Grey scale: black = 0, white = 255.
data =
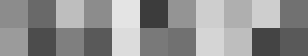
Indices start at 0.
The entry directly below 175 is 190
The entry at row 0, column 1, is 105
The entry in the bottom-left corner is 155
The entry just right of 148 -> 206
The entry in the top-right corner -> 113
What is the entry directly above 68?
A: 206
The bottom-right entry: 89

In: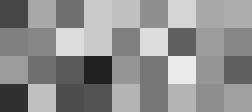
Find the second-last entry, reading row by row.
142
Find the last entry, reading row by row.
161
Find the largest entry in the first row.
213
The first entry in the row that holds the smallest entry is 155
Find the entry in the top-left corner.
70
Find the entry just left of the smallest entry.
90
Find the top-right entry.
174
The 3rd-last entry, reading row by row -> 180
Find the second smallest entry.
48
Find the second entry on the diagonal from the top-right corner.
155
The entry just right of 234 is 149

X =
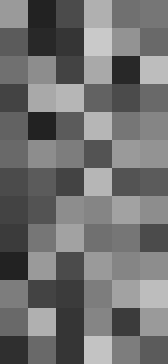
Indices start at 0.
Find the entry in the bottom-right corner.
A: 91
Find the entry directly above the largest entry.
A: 176
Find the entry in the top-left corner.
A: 154
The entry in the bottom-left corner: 47
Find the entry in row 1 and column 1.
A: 40
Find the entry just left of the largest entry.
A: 53
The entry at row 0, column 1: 34
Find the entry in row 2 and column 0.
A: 112
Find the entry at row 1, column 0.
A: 91
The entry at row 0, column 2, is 75
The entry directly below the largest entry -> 169
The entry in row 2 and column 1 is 141
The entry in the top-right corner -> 118
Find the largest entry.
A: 201
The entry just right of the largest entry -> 147

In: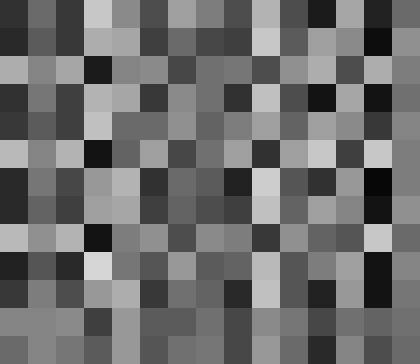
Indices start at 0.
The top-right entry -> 106
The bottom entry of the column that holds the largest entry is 91
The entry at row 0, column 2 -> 56
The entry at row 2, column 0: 173
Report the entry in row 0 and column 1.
106
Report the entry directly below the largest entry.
152
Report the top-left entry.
49
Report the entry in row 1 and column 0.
41
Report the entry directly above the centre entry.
112
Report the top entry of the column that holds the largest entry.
199
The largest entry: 213
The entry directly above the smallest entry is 199
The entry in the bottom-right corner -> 106
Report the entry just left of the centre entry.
106
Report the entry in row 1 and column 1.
91
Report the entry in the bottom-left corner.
106
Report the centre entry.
91
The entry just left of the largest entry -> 41
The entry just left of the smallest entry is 152
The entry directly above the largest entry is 19
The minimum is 7
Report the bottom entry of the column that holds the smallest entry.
77

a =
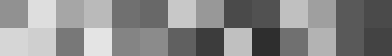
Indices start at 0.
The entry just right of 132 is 139
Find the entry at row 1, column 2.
120
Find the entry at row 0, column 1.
222
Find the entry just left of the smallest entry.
192
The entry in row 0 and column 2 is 166
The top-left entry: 145
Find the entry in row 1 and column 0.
214
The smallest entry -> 46
